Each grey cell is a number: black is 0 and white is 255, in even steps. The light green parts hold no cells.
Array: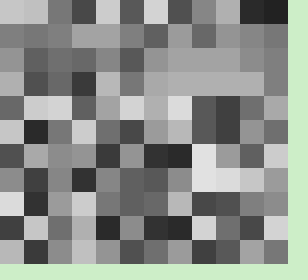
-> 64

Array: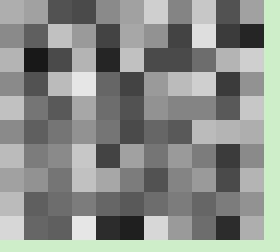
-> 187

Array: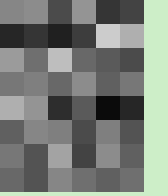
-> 119

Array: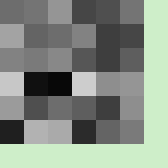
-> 155

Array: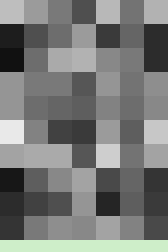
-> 44
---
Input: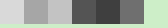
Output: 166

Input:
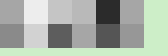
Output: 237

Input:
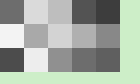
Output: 218

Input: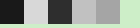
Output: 216

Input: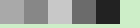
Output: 135

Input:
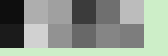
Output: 174

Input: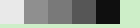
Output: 143

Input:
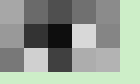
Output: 106

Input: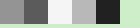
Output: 91

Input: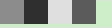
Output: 47
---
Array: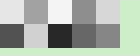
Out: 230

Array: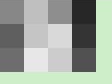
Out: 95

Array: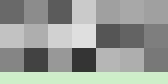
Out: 194

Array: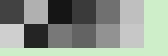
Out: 66

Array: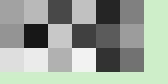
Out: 148

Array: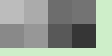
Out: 188

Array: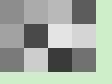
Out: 162
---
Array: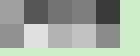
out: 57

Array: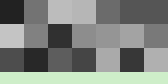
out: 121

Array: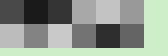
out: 153

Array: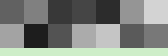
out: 211

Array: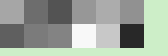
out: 145

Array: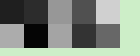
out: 208

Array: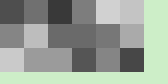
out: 170
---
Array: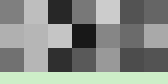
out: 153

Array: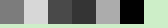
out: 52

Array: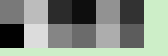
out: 107

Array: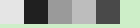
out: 154

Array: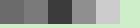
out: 59

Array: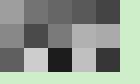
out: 28

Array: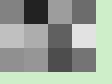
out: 150
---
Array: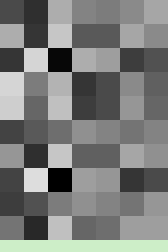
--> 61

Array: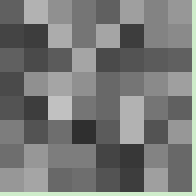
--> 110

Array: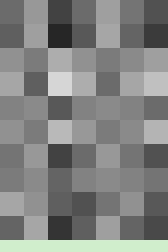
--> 165

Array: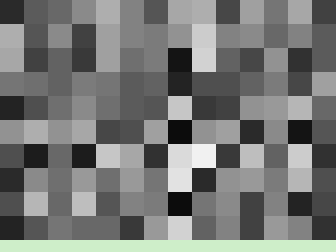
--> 79

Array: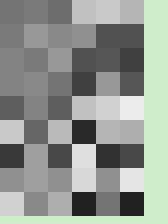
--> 144

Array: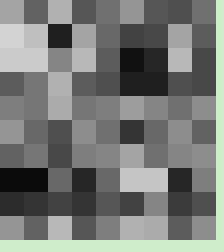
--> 44
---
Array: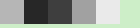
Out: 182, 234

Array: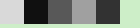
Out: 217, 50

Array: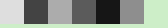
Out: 222, 142

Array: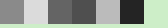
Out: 138, 36

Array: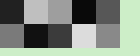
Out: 33, 137

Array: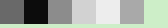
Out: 105, 169

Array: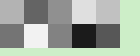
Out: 179, 87
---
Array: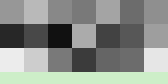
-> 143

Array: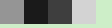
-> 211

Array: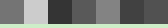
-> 81

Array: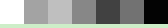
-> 3

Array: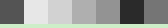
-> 117

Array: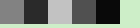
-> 9

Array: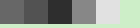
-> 225
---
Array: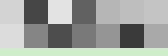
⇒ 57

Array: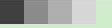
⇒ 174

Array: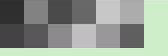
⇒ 152

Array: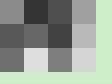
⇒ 125

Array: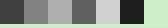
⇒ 208

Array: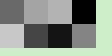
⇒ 19

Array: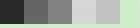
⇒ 214
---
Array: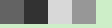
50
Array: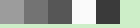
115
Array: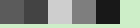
67
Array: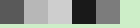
183
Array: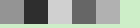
46
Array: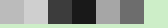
207
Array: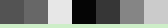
103
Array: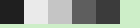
234
